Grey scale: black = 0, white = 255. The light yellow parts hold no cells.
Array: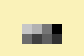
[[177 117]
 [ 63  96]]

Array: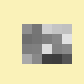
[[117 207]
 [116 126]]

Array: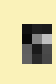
[[ 31  28]
 [133 192]]

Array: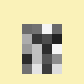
[[114 245]
 [ 55  77]]

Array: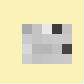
[[196 233]
 [196 200]]

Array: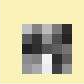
[[131 188]
 [ 50 144]]
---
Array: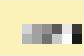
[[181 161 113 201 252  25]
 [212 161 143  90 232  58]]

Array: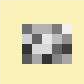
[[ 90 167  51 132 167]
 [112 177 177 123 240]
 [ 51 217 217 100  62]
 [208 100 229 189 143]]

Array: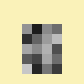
[[199  37 118  59]
 [147  28 138 109]
 [ 47 100 156 188]
 [ 91  70 166 109]
 [166 138 177  79]]

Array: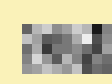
[[110 172  57 120 120 141 110  67 161]
 [194 161  90  99 120 172 237  79 141]
 [131 214 150  90 182 131  67 131 110]
 [150 161 194 172 150 194  79 110  99]
 [ 99 182 205 141 161 205 182  25 131]]

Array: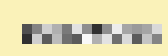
[[ 48 207  91 187 111  91 249 176 226 111 217  91 196 132]
 [ 80 132 207 176 122 226 142  48 142 237 165 154 165 217]]

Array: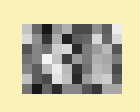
[[194 102  22 143 175  73  73 143  93 236]
 [216 143  53 175  32  93 102 216 102 216]
 [194  93  73 226 194  42 155 194 206  93]
 [114  22 102  42 133 133  84  53 166 166]
 [ 84 133 114 206 216  42 123 155 185  84]
 [133  93 185 236 185  53 114 185 175  73]
 [114 133 245 194  62 155 123 175 166 123]]

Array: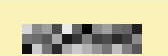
[[117 108  87 169  24  53 129  64  75  42  64 138]
 [ 15 202 117  42 169 202 179 150 117 190 129  87]
 [214 138 159  75 234  99   4 138 159 108  99  33]]

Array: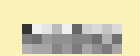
[[123 112 154 144 144 133 133 112 178 112]
 [178 166 166 133 154 123 166 144 123 166]
 [ 51 239 228 187 239 101 207 217 197 217]]
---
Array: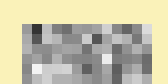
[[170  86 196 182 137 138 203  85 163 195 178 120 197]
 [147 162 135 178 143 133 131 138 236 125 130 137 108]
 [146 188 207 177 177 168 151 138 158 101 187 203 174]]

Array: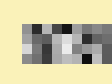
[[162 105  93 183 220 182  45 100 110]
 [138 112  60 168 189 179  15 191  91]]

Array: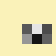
[[150  20  97]]

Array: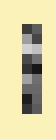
[[158  70]
 [ 73 113]
 [161 111]
 [ 30 100]]

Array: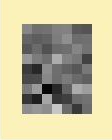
[[101  93  99 125 143 109 112]
 [151 124 111 173 130 119  66]
 [ 73  75 136 109 123 106  96]
 [ 54  30 165  55  63 108 114]]

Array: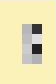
[[190 223]
 [196 178]]

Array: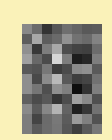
[[ 93 168  93 106 146 114 106 131]
 [160 104  75 214 125  29  39 126]
 [142  73 139 185  89  62  69 114]
 [ 96  75  88  53  77 160 137  80]
 [125  68 107 120  91 154 128  82]]
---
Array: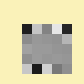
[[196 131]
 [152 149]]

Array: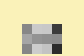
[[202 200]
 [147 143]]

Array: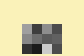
[[ 62 141]
 [110  90]]

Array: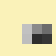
[[138 108]
 [ 45  54]]

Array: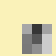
[[ 54 162]
 [ 87 204]]

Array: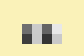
[[203 100]
 [202  52]]

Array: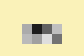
[[ 28  98]
 [160 222]]

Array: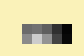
[[114  95]
 [204 147]]
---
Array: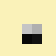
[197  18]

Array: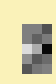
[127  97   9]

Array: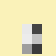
[233 195]

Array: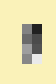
[130  75]

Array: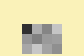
[ 47 128 163]

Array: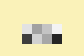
[226 209]

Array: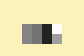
[132 116]
